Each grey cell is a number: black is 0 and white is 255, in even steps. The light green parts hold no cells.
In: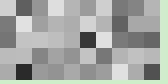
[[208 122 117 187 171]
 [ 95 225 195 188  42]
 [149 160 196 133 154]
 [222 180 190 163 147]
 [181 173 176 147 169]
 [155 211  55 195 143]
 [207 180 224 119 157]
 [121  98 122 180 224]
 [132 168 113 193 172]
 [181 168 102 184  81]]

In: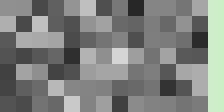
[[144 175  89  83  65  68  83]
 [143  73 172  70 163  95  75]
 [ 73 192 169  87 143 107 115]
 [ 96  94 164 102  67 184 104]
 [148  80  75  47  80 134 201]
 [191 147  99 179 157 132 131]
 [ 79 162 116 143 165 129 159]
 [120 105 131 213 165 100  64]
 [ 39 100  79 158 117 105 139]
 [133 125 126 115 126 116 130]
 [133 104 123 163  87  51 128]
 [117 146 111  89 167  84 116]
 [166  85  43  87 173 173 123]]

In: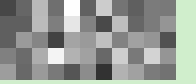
[[ 71  94  96 128 157]
 [101  94 155 106 104]
 [186 187 133 174 153]
 [112 126  67 245 121]
 [254 230 163 177  86]
 [ 97 131 155 161 141]
 [203  74 191 104  50]
 [117 189 131 206 177]
 [ 96 102 160 122 162]
 [124 124 149 212 123]
 [120 149  80 149 114]]

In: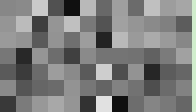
[[136 149 153 118  91 138  58]
 [138 188 148  41  60  85 123]
 [202  61  89 150 107 101 151]
 [ 80 150 146 109 156 107 169]
 [ 17 193 112  65 138 148 149]
 [186 120 157 137  90 119  50]
 [104  83  36 117 206  99 226]
 [159 160 184 116  79 130  17]
 [106 150 154 113 147 114 109]
 [193 137 171  97  38  78 132]
 [156 127 155 124  93 106 120]
 [165  93 136 161 102 130 103]]

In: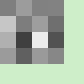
[[127 198 176 155]
 [156 125  63  96]
 [129 158 236 154]
 [130 111  82 135]]

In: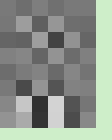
[[121 119 101 129 109 121 135 147]
 [110 157  98 134 123  74 198 170]
 [126  95 158 101 131 148  49  52]
 [112 150  67 147 106  84 211 210]
 [121 110 146 108 134 130  83  76]
 [121 109 102 128 116 128 118 136]]

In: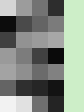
[[213  12  64 154 163 100 242]
 [156  74 146 124 143  47 225]
 [115 100 155  65 107  38 111]
 [ 45 123 167  10 129  19  36]]

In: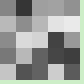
[[133 185 139 120 197]
 [ 53 141 218 184  83]
 [159 183 211  98  98]
 [162 227  67  70 205]
 [145 234 153  62  91]]

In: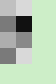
[[192 122 174 122]
 [217  17 137 217]]
